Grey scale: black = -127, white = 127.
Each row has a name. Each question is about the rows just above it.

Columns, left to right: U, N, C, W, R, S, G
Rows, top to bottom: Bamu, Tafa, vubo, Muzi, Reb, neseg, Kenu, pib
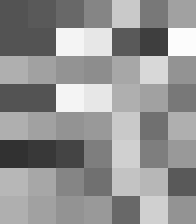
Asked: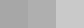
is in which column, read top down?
R
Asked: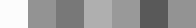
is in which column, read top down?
G
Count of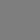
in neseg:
2

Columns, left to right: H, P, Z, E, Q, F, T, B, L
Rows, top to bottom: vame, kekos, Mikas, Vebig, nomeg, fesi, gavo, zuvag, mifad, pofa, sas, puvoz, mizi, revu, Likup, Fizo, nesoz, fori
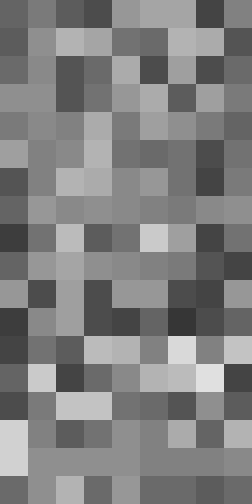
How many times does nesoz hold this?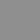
4
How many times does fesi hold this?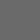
1
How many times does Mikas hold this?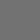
0
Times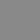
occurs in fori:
0
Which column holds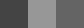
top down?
L
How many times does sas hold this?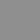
0
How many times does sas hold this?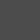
3

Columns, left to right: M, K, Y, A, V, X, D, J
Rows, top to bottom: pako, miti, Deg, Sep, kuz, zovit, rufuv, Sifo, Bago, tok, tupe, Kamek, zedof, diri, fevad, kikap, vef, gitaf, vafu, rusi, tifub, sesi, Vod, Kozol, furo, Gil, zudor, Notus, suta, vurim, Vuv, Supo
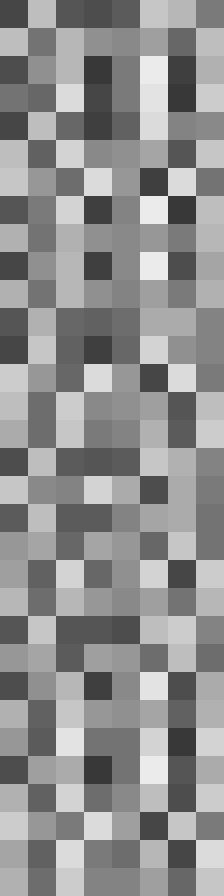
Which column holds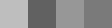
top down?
K
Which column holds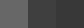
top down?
D
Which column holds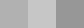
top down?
K

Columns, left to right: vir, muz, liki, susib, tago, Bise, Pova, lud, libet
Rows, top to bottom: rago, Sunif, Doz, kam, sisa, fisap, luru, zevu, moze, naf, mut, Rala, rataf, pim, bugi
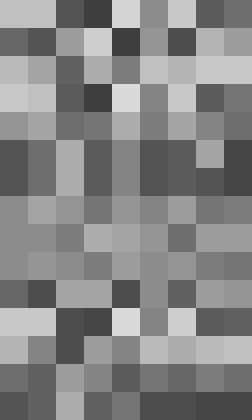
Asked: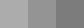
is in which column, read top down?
liki
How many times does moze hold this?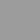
2

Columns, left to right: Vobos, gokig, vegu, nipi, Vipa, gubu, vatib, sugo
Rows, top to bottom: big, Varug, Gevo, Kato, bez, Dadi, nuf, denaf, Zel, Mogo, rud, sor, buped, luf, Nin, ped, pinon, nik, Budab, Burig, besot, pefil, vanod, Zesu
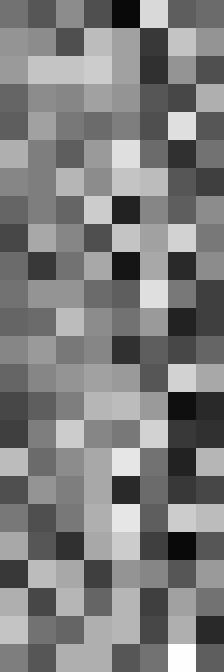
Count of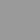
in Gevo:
1
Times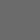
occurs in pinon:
1
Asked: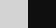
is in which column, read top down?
vatib
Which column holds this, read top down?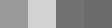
gubu

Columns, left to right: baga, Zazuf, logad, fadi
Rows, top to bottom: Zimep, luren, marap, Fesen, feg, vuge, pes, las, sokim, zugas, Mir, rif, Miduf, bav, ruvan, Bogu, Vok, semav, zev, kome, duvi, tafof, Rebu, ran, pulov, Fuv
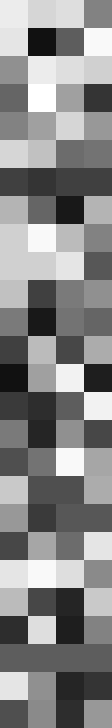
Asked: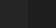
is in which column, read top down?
logad
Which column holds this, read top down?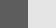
baga
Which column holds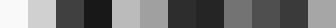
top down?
Zazuf
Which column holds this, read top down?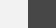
fadi
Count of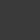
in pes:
0
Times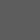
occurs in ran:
4

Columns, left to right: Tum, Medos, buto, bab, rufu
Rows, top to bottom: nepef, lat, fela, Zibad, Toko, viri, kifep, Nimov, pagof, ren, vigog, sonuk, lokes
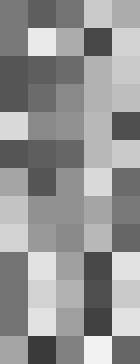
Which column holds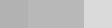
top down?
bab
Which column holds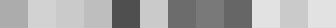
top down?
rufu
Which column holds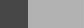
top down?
bab
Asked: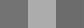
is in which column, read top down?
buto

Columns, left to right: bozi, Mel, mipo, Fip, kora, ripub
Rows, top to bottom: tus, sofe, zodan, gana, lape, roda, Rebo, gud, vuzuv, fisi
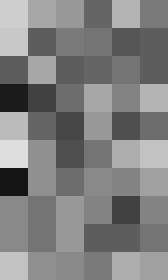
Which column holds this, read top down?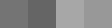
Fip
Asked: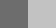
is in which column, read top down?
ripub
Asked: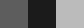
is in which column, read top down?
bozi
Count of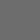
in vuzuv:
0
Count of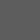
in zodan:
3

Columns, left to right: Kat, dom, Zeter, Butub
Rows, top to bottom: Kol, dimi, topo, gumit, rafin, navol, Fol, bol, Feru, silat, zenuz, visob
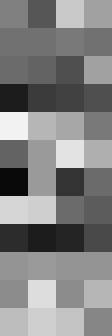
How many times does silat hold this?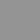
3
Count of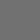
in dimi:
3
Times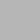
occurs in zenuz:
1
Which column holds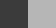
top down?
dom
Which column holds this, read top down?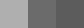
Butub
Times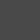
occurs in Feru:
1
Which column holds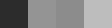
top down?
Kat

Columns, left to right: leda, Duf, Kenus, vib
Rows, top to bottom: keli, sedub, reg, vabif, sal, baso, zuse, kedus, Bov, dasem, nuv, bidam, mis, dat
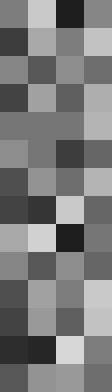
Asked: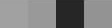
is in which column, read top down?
Duf
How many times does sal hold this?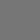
3

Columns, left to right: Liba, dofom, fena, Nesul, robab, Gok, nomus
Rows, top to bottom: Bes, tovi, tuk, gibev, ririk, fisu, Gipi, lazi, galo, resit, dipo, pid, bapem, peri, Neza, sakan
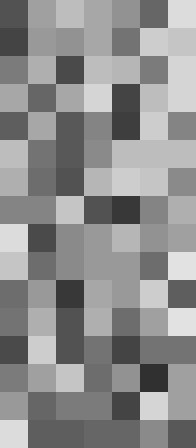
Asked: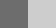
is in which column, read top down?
Gok
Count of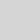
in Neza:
1
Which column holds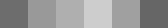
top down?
dofom
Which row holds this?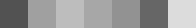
Bes
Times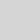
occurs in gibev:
2
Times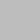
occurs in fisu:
4

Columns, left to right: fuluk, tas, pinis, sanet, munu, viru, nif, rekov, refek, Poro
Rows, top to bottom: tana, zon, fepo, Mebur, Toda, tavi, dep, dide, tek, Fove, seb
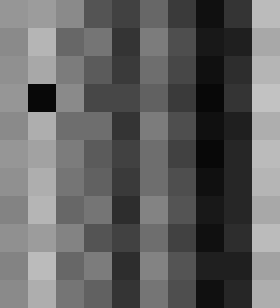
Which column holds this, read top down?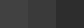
munu
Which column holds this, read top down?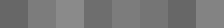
pinis
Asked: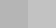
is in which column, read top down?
Poro
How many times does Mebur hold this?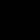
0
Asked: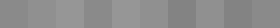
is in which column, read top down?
fuluk
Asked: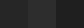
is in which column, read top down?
refek

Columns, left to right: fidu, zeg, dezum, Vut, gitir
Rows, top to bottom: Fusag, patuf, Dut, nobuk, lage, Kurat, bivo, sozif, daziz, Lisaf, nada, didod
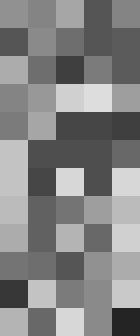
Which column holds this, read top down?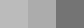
fidu
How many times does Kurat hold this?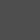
3
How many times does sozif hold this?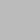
2
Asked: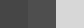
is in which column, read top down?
dezum
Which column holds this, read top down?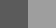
gitir
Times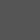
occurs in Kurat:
0
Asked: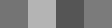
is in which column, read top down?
dezum

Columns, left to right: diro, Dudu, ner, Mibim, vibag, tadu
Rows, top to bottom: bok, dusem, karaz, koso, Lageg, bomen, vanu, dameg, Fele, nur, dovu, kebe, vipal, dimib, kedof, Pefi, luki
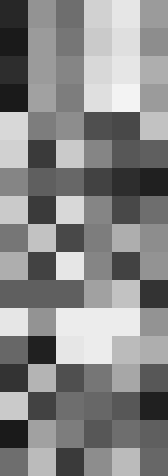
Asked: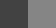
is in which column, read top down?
Mibim
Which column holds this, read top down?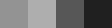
tadu
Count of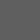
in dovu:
3
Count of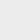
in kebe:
3
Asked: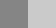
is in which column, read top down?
diro

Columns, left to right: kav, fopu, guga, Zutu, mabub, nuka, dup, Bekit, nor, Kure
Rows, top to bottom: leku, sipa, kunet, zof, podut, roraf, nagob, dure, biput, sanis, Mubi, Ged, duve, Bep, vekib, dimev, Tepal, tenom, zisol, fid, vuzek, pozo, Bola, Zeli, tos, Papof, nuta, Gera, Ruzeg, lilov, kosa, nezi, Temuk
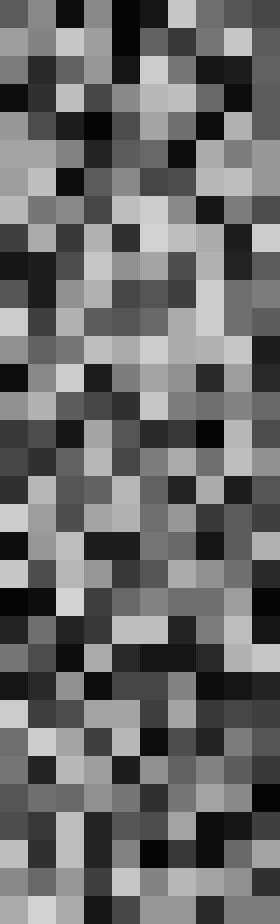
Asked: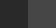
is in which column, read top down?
mabub
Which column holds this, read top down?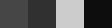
kav
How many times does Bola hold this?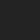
3
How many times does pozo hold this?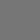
0
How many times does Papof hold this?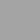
3

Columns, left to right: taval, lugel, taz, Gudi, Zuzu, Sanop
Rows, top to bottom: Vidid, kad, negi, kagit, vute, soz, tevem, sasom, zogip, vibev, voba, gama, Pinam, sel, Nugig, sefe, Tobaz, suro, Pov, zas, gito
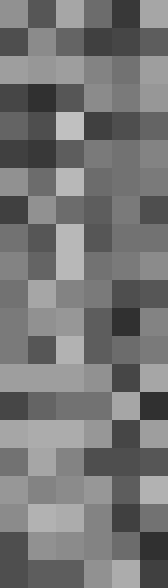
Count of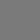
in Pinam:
2
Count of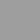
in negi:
3
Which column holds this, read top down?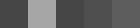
Zuzu
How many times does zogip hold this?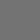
3
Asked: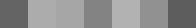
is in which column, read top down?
lugel

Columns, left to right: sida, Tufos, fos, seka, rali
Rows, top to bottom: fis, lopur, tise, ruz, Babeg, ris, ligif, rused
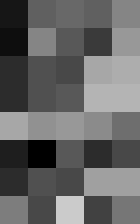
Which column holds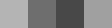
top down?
rali
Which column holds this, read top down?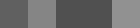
Tufos
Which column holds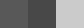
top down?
fos
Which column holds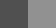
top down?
Tufos

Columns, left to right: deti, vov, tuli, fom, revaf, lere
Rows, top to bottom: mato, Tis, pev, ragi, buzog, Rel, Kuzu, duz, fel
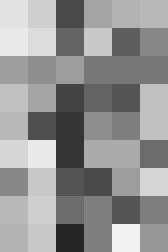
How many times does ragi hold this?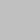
2
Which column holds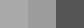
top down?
revaf
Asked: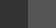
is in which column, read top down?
tuli
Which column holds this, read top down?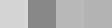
deti
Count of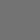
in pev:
0

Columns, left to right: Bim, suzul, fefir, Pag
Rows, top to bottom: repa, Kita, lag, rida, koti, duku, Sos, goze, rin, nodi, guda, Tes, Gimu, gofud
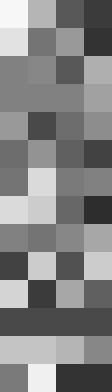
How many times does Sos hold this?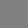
1
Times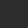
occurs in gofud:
0
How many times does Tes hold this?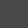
4
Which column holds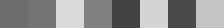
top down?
Bim
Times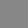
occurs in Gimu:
1
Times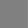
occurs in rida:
3
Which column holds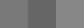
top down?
fefir

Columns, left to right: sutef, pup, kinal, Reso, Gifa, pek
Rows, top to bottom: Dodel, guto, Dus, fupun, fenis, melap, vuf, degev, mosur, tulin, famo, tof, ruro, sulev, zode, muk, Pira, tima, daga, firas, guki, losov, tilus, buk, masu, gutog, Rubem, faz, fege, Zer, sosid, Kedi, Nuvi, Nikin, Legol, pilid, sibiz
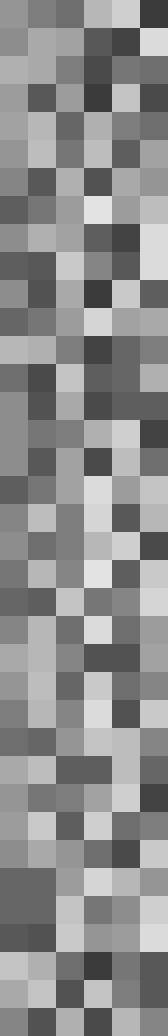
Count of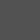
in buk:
2
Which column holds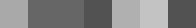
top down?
pup
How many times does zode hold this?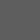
2
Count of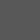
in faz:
0
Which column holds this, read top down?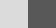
pek

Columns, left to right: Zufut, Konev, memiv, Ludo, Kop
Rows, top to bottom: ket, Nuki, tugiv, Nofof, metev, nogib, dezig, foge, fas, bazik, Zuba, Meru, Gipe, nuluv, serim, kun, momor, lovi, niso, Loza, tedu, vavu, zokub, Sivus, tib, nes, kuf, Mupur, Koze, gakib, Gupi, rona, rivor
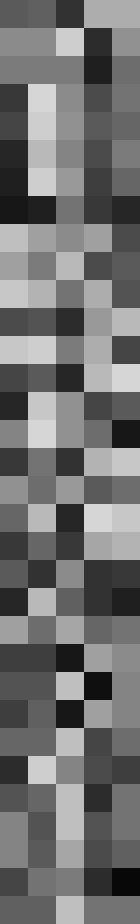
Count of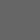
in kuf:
2
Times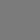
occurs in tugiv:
3

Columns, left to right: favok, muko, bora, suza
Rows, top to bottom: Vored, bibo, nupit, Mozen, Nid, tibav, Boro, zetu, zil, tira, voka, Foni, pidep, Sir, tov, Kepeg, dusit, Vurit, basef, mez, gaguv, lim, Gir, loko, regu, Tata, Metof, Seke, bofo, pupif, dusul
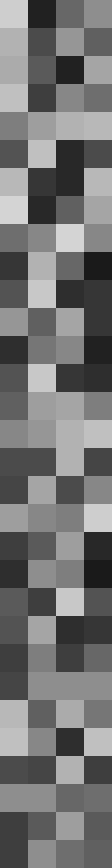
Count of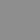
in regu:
3
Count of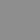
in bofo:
2
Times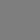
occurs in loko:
1

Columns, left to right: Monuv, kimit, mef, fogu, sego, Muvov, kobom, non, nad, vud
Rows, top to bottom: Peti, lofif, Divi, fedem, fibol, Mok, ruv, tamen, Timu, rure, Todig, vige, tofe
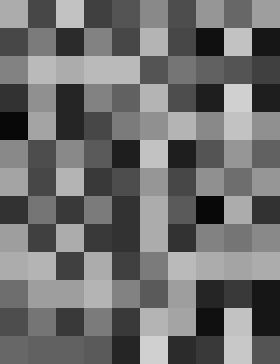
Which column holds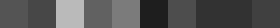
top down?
sego
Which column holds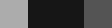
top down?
vud
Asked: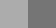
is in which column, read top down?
nad
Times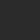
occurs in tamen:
0
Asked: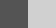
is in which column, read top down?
nad
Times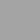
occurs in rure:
1
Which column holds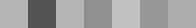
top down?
Muvov

